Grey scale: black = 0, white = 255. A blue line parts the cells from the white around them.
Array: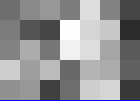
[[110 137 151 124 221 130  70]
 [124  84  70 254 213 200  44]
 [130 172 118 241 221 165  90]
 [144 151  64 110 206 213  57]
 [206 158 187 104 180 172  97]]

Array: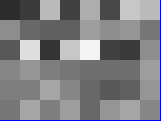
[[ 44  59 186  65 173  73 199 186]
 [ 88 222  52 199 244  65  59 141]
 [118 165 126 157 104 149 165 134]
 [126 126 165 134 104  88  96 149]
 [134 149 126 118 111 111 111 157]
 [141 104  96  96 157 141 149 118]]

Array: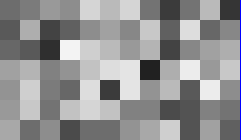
[[ 89 174  67  96 141 161 135 200  96 221 103 135]
 [103  89  47 243 207 186 153 180  67 135 161 174]
 [109 123 153 141 213 186 213 115  59 115 186  53]
 [147 207 123 103 221  59 228 147 186  89 236 141]
 [153 200 115 194 213 194 129 129  75  83 129 115]
 [161 180 129 147 194 221 228  33 174 236 153 200]
 [168 109 141  75 109 109 147 168 207  83 161  96]]

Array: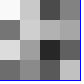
[[109 138  89 193]
 [117 207 178 166]
 [220 159  39  96]
 [249 201  75 130]]

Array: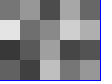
[[ 56  89 159  70  83]
 [ 97  64 191 118 151]
 [118 151  76 167 103]
 [228 111 137 207 175]]

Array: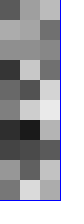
[[ 46  26 180]
 [ 53 200 112]
 [ 68  74  90]
 [ 90 159 187]
 [104  82 212]
 [119 218 172]
 [127 206 234]
 [143 143 135]
 [151  96 194]
 [172 165 112]]

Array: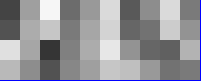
[[ 68 159 246 108 153 218  89 141 218 122]
 [ 82 172 198 122 166 211 102 114 204 147]
 [185 141  82 135 159 198 191 153 114 122]
 [224 166  53 128 172 231 147 102  96 179]]

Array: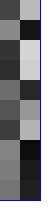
[[ 45 206]
 [ 53 213]
 [ 61 179]
 [ 68 186]
 [ 84 151]
 [110  39]
 [117  32]
 [125  26]
 [131  12]
 [138  20]]
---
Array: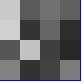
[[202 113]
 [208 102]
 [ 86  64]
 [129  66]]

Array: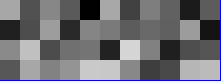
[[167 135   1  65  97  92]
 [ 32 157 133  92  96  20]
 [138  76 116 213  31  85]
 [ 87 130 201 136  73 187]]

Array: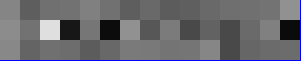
[[133 112 128  94  92 105 112 145]
 [140 223 118 145 123  98 106  11]
 [136 112  92 122 116 134 102 108]]

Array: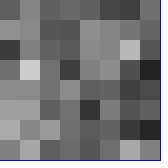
[[ 95  97  97  64]
 [144  86 143 118]
 [ 60  98 137 184]
 [111 113 129  80]
 [139 114  94  64]
 [158  95  51  83]
 [170 153  91  58]
 [129  96  86 169]]

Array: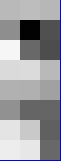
[[185 183]
 [142  80]
 [246  77]
 [218 185]
 [177 161]
 [145 101]
 [228  96]
 [237 104]]

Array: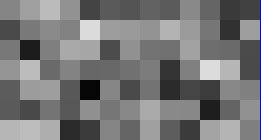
[[133 187  68  84  91 101  65]
 [ 74 138 219 154 179 118 158]
 [120 127 166 145 113 110  75]
 [149 106 103 113  52 220  74]
 [ 92 158   6  74  42  60 128]
 [ 90 116 144 136 137  30 145]
 [182 174  59 101  93 164 127]]

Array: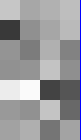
[[198 177]
 [ 57 166]
 [148 176]
 [145 195]
 [236  67]
 [153 196]
 [162 117]]
